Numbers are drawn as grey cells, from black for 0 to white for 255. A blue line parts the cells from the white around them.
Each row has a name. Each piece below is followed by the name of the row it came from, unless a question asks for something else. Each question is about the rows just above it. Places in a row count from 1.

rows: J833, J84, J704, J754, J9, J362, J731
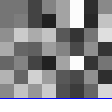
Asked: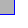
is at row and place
J362, 1
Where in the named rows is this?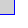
J362, 3
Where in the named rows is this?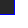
J84, 7
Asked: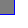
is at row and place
J84, 2
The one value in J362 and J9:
[102]

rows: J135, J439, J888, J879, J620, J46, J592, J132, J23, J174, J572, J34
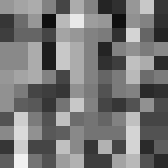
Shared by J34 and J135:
[164]
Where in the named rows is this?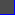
J132, 12
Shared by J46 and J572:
[69]
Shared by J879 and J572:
[137]
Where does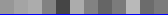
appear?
J46

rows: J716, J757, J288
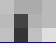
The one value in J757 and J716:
[186]
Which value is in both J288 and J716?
[192]
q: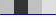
J288
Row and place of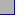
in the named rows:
J757, 3

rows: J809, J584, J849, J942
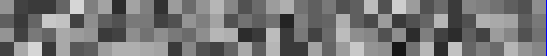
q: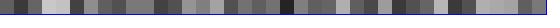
J584
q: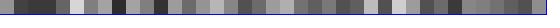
J809
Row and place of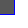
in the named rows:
J942, 6
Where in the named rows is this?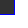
J809, 12
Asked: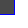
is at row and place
J584, 27

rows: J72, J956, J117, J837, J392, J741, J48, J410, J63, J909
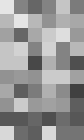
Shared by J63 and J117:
[102]
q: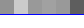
J410
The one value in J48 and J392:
[176]
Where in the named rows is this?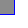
J48, 5
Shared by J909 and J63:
[108]

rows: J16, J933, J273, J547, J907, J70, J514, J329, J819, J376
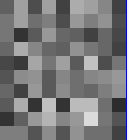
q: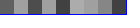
J16
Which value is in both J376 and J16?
[65]
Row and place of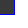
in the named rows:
J907, 2

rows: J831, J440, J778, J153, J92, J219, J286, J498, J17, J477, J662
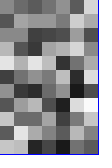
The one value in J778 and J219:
[64]
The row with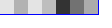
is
J92
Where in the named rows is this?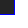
J662, 3
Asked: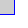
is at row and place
J440, 6
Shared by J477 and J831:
[91]

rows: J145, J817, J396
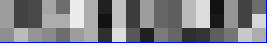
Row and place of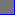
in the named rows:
J396, 17
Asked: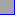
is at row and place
J145, 4
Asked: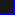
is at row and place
J817, 16

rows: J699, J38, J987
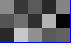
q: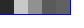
J987
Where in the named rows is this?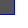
J38, 1
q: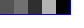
J38
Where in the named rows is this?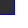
J38, 3

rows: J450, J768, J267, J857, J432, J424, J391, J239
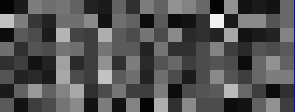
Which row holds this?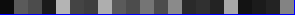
J267
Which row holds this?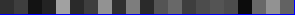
J432
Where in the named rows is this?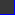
J768, 3
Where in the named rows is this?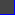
J267, 6
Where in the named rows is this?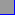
J391, 3

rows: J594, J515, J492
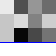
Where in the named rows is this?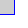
J515, 4
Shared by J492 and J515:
[198]

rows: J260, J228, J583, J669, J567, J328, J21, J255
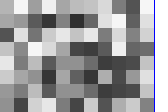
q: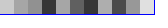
J328
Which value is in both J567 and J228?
[90]

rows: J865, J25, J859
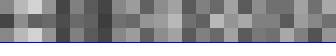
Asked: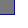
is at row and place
J859, 19
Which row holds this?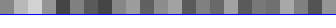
J859

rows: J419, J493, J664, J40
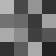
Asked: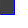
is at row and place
J664, 3
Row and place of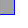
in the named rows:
J493, 4
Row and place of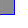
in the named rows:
J664, 2
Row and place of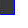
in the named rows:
J493, 3

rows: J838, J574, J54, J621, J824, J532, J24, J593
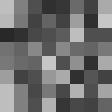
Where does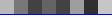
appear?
J574
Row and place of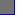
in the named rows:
J621, 1
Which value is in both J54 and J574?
[48]
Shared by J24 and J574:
[120]
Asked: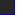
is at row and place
J54, 1
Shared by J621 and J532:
[85]

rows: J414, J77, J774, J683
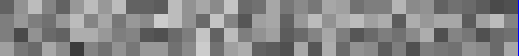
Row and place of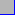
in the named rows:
J414, 29
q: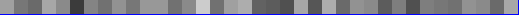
J683

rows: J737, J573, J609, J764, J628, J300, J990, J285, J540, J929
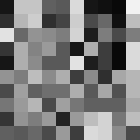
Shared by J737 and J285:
[96]
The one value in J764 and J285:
[154]
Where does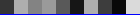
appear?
J764
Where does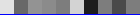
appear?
J609
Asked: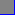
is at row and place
J764, 3
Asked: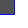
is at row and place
J990, 9
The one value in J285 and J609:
[74]

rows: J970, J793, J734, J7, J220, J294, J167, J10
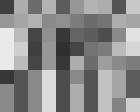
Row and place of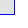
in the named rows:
J734, 10
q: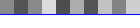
J10

